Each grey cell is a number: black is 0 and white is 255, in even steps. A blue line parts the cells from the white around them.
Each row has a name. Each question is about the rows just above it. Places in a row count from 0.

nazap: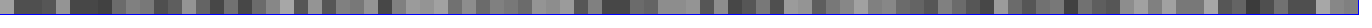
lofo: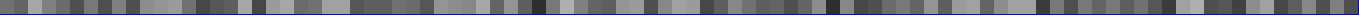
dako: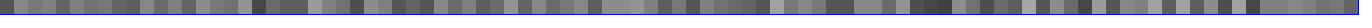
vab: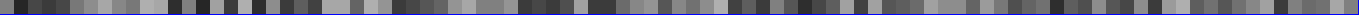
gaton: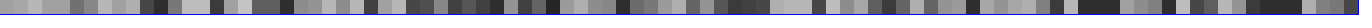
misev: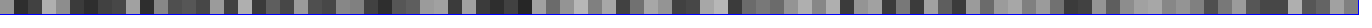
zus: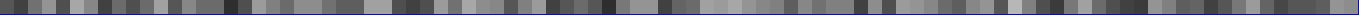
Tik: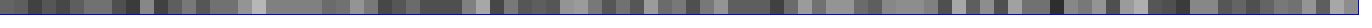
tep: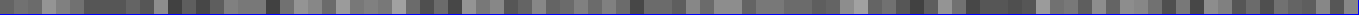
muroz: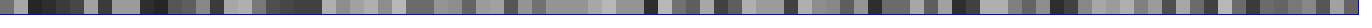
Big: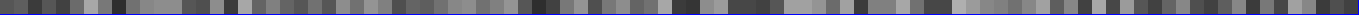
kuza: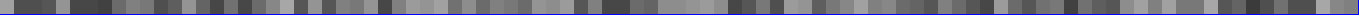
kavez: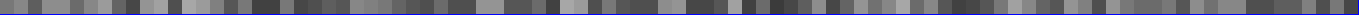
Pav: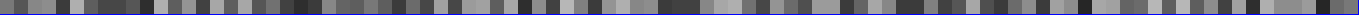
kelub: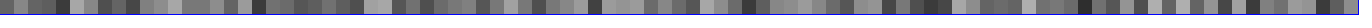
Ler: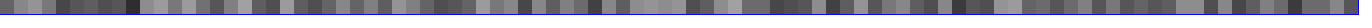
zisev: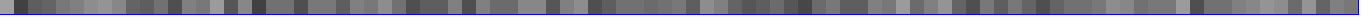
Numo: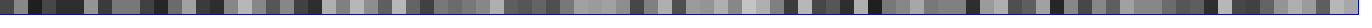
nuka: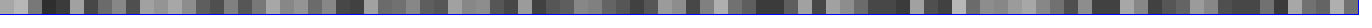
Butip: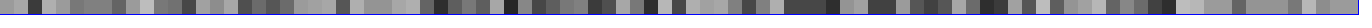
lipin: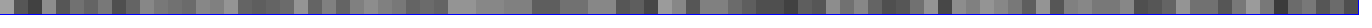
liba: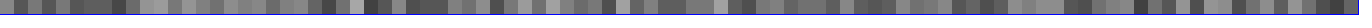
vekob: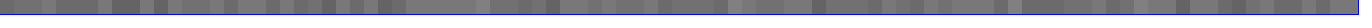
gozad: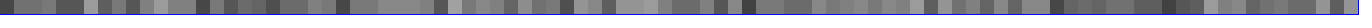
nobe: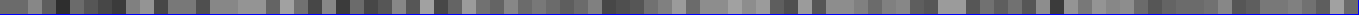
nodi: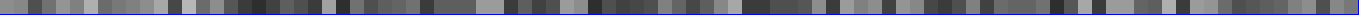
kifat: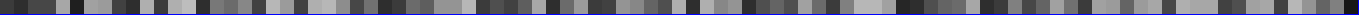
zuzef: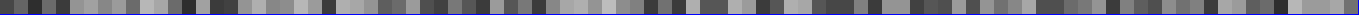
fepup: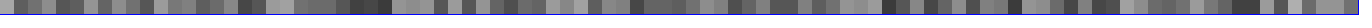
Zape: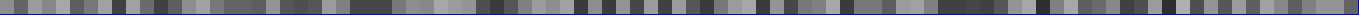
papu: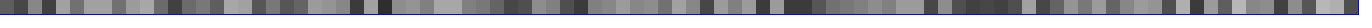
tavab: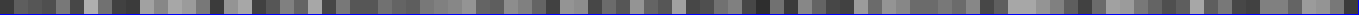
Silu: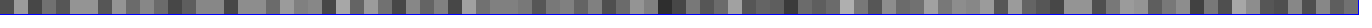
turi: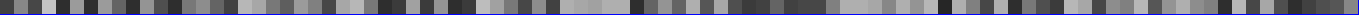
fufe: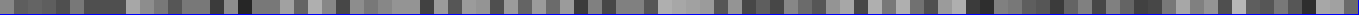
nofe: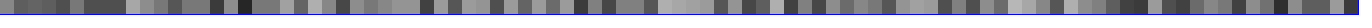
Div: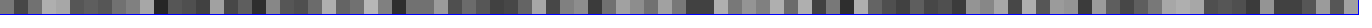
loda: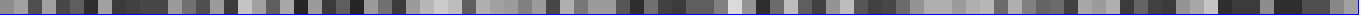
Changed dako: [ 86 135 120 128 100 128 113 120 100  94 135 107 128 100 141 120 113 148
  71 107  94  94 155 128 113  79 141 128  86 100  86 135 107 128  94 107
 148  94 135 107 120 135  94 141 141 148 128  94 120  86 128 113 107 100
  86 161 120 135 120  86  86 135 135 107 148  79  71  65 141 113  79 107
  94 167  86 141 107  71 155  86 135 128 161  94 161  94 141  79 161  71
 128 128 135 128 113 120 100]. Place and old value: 37, [100]
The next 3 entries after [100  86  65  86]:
[155 141  71]
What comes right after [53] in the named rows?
[141]
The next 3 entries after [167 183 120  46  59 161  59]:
[148  46  59]
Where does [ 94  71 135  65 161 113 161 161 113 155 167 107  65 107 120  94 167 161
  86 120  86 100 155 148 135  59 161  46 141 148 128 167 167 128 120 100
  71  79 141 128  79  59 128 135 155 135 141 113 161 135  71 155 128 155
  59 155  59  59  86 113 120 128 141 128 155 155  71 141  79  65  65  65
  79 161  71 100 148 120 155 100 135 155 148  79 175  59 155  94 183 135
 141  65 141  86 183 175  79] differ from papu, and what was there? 70, [71]
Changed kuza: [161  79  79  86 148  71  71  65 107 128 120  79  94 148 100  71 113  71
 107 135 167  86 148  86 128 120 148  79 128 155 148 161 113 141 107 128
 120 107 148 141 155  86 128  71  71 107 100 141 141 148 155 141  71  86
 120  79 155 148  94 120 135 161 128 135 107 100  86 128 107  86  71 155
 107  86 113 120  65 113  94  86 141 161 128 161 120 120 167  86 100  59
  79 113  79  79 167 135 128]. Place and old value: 27, [71]
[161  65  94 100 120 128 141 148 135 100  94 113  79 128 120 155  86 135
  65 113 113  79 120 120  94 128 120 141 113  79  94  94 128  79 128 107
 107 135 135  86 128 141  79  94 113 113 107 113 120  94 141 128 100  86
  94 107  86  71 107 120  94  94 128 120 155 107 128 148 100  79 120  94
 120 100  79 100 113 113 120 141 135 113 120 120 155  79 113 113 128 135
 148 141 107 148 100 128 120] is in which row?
zisev

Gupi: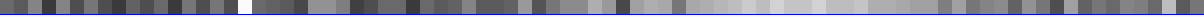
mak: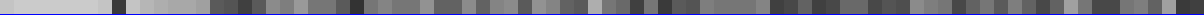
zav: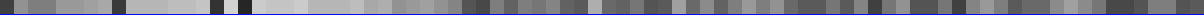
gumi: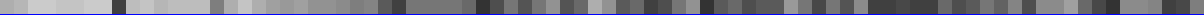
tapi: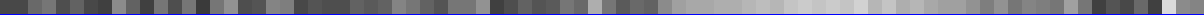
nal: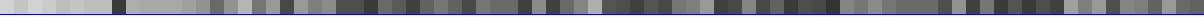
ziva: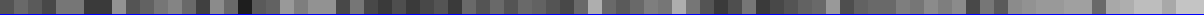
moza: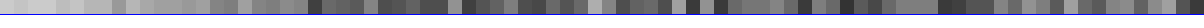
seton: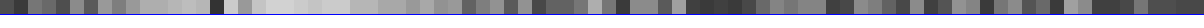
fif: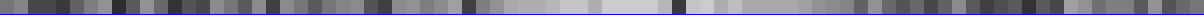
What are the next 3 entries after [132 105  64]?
[139 105  30]
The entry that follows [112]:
[126]
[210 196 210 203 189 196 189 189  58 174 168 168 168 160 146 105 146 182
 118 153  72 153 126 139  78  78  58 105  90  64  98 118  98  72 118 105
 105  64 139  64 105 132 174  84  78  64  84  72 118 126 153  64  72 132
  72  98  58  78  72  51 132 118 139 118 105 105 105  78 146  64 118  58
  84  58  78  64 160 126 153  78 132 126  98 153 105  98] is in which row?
nal

